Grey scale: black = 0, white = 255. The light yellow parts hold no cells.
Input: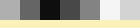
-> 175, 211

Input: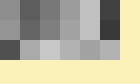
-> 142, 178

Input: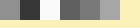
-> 144, 166

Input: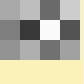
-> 169, 161

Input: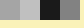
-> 165, 130

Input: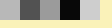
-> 184, 206

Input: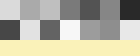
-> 218, 232

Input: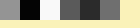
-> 148, 111

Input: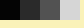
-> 4, 214

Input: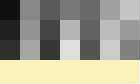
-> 17, 128
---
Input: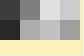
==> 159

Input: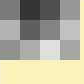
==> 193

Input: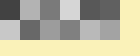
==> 163

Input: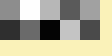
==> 74

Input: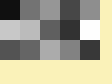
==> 254

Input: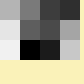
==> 165

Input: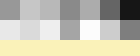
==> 126
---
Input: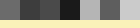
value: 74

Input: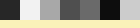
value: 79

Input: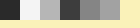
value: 133

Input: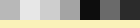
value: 106

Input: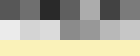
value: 87

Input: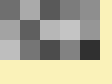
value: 89

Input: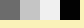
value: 197
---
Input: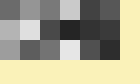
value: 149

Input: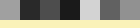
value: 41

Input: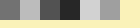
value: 188

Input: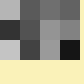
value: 90

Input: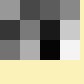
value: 72

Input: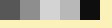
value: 142

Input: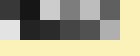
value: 22

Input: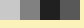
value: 129
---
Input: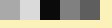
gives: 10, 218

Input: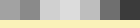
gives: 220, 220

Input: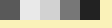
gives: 210, 233

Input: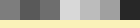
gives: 216, 216

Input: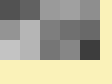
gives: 126, 195

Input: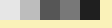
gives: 86, 230

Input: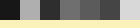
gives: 111, 216

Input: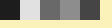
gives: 105, 225

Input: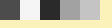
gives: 42, 245
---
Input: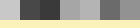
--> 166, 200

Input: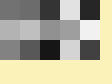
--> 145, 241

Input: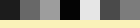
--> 4, 230

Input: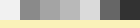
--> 185, 241

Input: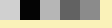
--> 182, 208

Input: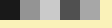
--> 202, 202

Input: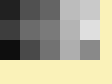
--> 122, 223
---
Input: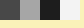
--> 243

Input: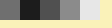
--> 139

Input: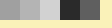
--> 42

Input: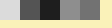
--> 142

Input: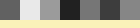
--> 33

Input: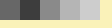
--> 181

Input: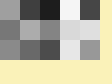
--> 245
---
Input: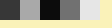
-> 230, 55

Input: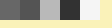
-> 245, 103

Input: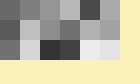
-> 170, 113

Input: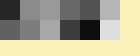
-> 181, 97

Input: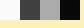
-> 9, 250

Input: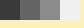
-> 240, 58

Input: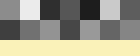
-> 93, 63

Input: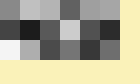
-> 166, 244
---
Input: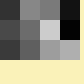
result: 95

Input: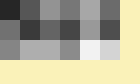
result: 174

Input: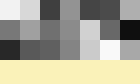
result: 89

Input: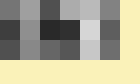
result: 136

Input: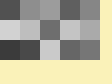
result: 73

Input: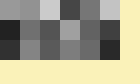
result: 132
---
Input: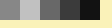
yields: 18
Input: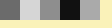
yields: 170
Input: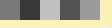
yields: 155
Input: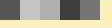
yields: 117
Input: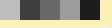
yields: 29
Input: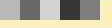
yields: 125
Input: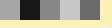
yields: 106
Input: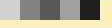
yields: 30
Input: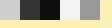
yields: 153
